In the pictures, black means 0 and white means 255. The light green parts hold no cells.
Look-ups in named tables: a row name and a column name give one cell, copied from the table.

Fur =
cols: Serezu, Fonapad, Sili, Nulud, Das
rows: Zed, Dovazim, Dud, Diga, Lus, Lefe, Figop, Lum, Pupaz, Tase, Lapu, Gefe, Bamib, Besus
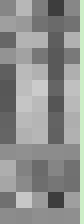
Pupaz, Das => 177
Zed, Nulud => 61
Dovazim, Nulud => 106
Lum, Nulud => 99
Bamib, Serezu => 112
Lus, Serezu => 95
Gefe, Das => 112
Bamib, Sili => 155
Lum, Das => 174
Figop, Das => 185
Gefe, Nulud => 118
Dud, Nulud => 94
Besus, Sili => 143
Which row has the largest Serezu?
Lapu

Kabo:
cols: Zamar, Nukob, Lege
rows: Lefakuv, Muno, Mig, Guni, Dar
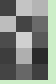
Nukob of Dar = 103
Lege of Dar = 63
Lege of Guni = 42
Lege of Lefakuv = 180
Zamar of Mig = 76
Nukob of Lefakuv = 196
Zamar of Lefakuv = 66
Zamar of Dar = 68
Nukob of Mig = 208
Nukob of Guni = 175
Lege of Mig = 89
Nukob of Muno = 68
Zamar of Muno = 189
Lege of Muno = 106
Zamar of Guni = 61
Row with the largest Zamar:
Muno

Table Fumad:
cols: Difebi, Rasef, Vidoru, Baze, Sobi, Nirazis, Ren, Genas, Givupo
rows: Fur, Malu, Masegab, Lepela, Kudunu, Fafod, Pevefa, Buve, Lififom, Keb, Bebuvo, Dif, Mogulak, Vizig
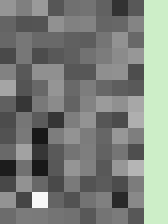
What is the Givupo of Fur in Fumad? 88
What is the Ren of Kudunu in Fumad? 143
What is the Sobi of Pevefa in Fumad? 99
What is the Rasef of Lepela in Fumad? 119
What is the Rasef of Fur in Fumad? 127
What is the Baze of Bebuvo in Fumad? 88
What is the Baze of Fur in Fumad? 86
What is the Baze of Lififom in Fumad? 125
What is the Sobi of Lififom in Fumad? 147
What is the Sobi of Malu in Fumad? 129
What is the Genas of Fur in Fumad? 50
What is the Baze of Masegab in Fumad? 105
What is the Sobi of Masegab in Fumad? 96
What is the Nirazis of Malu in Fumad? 131
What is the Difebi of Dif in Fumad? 72
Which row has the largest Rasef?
Keb

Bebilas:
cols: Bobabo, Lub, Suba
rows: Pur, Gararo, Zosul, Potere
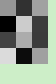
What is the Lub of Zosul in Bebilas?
172
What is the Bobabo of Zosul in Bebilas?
67
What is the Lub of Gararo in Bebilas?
204
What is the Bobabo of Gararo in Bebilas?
0
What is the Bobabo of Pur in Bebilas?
150
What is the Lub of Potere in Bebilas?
12
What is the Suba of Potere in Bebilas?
160
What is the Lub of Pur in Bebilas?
49
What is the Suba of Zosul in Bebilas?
59
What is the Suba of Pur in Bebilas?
161
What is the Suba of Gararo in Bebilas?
60
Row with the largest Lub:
Gararo

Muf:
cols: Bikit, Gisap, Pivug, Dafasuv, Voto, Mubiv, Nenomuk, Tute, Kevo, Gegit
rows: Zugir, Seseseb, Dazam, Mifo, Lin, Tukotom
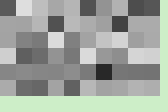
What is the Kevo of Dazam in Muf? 159
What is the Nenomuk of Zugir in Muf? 147
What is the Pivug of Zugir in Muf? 190
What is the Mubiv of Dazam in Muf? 163
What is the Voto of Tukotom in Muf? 97
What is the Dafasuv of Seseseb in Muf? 81
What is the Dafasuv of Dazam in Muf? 219

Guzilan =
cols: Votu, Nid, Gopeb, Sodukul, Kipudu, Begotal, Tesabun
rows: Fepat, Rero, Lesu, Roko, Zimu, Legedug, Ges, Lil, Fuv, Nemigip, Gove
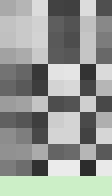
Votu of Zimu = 114
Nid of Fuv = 126
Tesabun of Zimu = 218
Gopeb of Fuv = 71
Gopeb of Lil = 63
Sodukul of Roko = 91

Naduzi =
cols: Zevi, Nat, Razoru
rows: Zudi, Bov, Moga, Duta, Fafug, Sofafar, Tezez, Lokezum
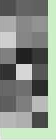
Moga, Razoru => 124
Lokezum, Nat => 175
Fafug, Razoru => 87
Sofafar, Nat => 111
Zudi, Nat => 100
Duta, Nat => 33
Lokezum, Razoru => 71

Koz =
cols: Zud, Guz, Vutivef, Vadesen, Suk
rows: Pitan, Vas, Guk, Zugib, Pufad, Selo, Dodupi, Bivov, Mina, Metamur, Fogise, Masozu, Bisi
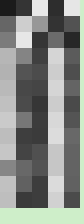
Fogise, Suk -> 99
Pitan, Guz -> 52
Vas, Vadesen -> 51
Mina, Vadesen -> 220
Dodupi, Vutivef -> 54
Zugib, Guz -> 132
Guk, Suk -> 39
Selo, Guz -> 72
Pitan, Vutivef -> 232

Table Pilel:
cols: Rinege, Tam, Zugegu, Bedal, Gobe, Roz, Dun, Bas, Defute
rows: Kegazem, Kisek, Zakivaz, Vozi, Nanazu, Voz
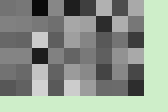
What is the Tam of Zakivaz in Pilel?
100
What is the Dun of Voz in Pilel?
106
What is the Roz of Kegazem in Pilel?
63
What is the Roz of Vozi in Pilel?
121
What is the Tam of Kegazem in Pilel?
119
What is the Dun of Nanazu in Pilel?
68

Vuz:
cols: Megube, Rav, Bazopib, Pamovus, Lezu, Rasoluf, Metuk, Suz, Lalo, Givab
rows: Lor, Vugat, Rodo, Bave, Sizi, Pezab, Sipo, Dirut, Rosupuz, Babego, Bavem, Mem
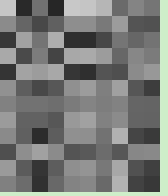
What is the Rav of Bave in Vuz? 74
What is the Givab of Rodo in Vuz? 115
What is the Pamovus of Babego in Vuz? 139
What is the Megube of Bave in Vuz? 169
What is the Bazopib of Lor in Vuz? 113
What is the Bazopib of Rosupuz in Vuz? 44
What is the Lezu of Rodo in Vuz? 47
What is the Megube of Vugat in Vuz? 139
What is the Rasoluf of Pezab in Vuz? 156

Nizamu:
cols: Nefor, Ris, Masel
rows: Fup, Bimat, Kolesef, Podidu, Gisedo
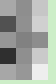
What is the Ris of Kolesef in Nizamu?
129
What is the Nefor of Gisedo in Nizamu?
167
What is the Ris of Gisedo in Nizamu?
151
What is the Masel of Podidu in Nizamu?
202
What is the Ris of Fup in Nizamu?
142
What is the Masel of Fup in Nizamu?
198
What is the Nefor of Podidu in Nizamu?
47
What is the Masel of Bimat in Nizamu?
208
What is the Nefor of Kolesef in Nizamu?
150
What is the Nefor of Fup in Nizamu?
168
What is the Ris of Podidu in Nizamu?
143
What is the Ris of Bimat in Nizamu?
144
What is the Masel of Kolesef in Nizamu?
141
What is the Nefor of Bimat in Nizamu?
81
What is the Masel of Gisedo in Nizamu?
238

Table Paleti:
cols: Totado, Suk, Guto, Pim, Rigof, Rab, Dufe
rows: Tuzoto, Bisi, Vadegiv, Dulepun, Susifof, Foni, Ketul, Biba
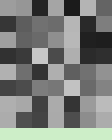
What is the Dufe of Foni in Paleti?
131
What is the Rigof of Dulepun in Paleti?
175
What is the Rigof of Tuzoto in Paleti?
27
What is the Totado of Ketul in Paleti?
175
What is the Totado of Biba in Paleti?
172
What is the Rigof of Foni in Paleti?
194
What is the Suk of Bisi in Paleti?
93
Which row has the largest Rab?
Tuzoto

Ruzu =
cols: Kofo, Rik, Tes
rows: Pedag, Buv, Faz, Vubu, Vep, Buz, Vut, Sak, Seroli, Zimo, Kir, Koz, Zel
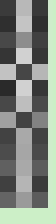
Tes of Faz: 64
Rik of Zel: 154
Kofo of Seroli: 67
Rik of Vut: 190
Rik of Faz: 141
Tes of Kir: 93
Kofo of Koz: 65
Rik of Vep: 69
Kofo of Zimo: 76
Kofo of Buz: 41

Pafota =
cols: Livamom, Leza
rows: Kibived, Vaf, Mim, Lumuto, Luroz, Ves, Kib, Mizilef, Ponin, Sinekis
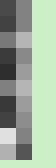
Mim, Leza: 181
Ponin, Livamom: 223
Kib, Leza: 156
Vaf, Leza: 130
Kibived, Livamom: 73
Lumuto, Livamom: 58
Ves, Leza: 181
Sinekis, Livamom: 176
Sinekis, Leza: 85
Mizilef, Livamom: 67
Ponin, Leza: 129
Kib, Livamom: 57
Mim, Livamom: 120
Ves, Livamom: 128

